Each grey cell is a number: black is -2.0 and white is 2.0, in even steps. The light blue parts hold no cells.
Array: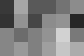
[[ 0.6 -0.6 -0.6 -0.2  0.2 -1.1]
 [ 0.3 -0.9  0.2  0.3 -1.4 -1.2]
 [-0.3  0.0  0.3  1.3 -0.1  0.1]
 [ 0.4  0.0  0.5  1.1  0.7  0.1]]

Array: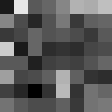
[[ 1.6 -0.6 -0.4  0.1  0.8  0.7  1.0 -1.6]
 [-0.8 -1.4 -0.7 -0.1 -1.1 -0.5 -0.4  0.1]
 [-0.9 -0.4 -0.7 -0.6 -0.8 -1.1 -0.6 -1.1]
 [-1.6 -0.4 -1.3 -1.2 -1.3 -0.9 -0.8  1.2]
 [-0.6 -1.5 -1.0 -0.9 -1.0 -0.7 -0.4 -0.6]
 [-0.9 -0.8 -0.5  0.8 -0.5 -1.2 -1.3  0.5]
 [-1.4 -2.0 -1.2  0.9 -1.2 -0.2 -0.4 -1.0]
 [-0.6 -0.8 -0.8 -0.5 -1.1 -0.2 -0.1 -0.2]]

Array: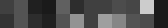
[[-0.7 -1.5 -1.6 -0.5 -1.3 -1.0 -1.0 -0.8 -0.9  1.2 -1.6 -1.0]
 [-0.7 -1.3 -1.5 -0.7  0.3 -1.0  0.5  0.1 -0.7 -0.8 -1.6 -1.2]]

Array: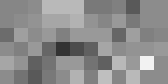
[[ 0.1  0.2  0.9  0.9  0.9 -0.1 -0.1  0.0 -0.6  0.2  0.2  0.1]
 [ 0.2  0.3  0.6  0.6  0.8  0.3  0.1  0.4 -0.1  0.2  0.2  0.1]
 [ 0.5  0.2  0.4  0.0  0.4  0.4  0.4 -0.4  0.5  0.0  0.1 -0.3]
 [ 0.0  0.4 -0.4 -1.2 -0.8 -0.5  0.6  0.2  0.3  0.3  0.4  0.2]
 [ 0.3 -0.5 -0.2  0.4  0.4 -0.2 -0.5  0.9  0.4  1.8  0.2  0.6]
 [-0.2 -0.6 -0.1  0.2  0.8  0.0  1.0  0.1  0.9  0.2  0.2  0.2]]

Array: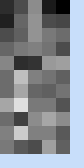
[[-0.8  0.2 -1.6 -2.0 -1.3]
 [-0.4  0.3 -0.8 -0.9 -1.5]
 [-0.5  0.3 -0.1 -0.3 -0.8]
 [-0.1  0.0 -0.2 -0.8 -0.4]
 [-1.3 -1.2  0.4  0.5  0.1]
 [ 1.0  0.0 -0.2 -0.5 -0.3]
 [ 0.6 -0.4 -0.5 -0.2 -0.3]
 [ 1.5 -0.1 -0.1 -0.7  0.6]
 [-1.0  0.2  0.6  0.2 -0.3]
 [ 1.2  0.0  0.0 -0.6  0.0]
 [-0.6 -0.8  0.5 -0.5 -0.1]]

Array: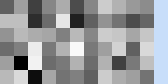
[[ 0.5 -1.0  0.1  0.7 -0.8  0.1  1.2  0.8  0.4  0.2 -0.5]
 [ 1.0 -1.3 -0.3  1.6 -1.5 -0.5  0.3 -0.2 -0.8 -0.4  1.0]
 [ 0.9  0.7  0.6  0.0  0.9  0.1  1.2  1.1  0.6  1.1  0.3]
 [ 0.0  1.7 -0.1  0.8  1.9 -0.1  0.5  1.3 -0.5  1.4 -0.3]
 [-2.0  1.8 -0.3 -0.1  0.8 -0.3  0.8 -1.0 -0.1  1.0  0.5]
 [ 1.4 -1.8  0.6 -0.2  0.0 -0.5  1.2  0.7  0.5 -0.2  0.9]]
